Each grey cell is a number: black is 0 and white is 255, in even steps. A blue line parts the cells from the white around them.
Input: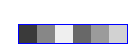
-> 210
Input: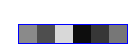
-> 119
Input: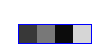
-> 214
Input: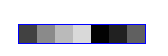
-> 96
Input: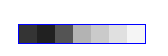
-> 245
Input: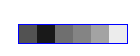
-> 236
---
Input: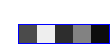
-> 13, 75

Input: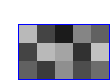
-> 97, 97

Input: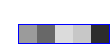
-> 45, 155

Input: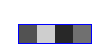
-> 112, 82

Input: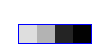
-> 2, 222

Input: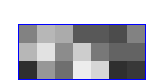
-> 130, 47
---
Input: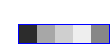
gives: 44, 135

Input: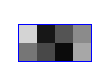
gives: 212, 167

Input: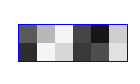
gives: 89, 225

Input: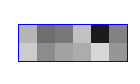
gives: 182, 150

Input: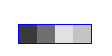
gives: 58, 195

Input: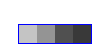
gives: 196, 57
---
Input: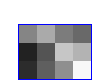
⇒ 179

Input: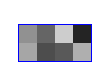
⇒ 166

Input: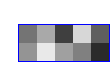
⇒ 169

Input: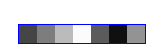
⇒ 147

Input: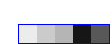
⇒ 181

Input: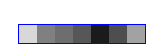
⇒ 128

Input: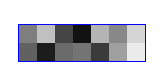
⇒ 192
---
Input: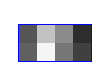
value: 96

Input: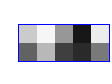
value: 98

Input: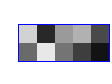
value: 106

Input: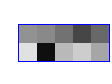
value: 225

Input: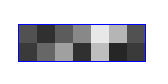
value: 58

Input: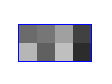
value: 182
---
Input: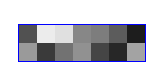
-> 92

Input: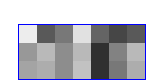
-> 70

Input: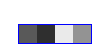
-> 234

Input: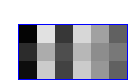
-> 161

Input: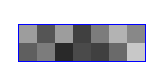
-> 179

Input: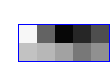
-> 38

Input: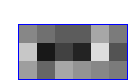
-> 167

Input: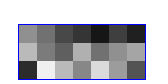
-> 63

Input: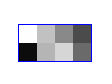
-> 137
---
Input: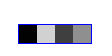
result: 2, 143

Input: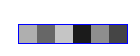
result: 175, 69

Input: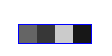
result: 101, 23

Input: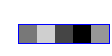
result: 120, 151

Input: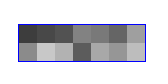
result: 61, 189

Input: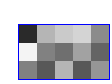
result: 42, 150
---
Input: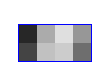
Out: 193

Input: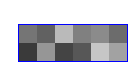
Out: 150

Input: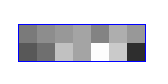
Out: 111

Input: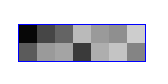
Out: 154

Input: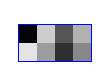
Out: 156

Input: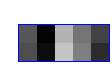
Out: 13

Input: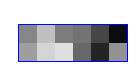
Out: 212
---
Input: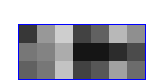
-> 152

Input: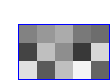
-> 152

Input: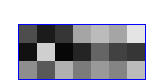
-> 27

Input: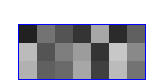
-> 115

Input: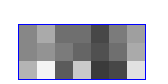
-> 170

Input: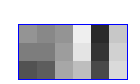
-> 136

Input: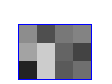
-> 79

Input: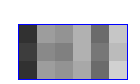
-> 157
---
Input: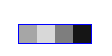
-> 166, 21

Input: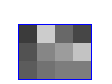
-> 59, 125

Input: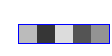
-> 187, 147

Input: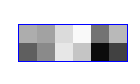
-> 173, 65

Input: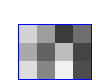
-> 211, 77

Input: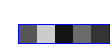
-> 86, 52

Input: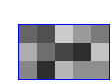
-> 101, 143

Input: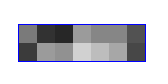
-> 122, 71

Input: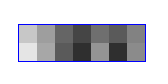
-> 199, 139
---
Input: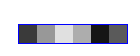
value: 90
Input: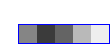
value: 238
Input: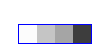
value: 61
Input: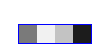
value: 28
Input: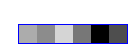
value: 78
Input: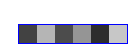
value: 199
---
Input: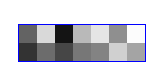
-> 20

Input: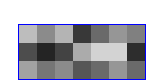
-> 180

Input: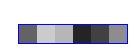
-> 182

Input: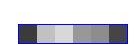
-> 216

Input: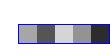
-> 213

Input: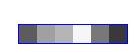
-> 181

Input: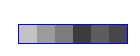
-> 124

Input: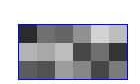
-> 101

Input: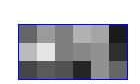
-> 126

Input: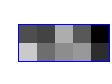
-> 173
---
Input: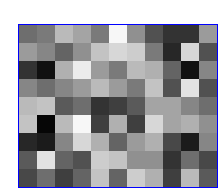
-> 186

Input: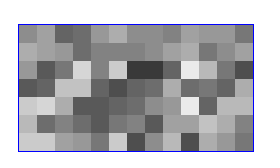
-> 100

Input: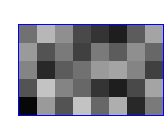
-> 143

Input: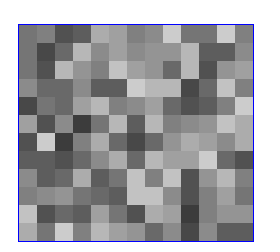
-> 81

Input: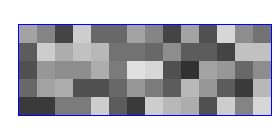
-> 68

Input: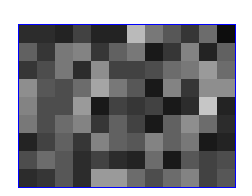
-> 35

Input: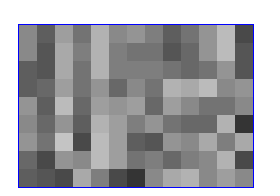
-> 158

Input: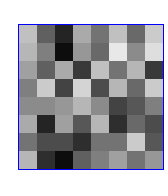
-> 36
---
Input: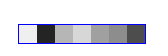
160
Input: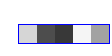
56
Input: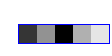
1
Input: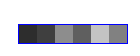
95
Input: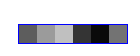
52
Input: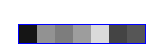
218
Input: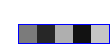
175
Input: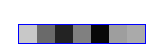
8
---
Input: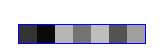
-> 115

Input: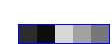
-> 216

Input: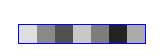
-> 200

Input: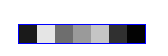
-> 154

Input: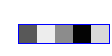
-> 140

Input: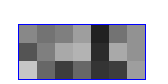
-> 179
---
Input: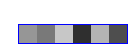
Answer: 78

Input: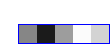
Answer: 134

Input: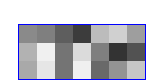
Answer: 60

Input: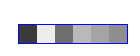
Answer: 110

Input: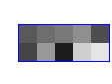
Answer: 69

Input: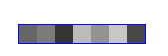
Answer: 72

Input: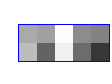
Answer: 99

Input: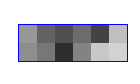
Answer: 67
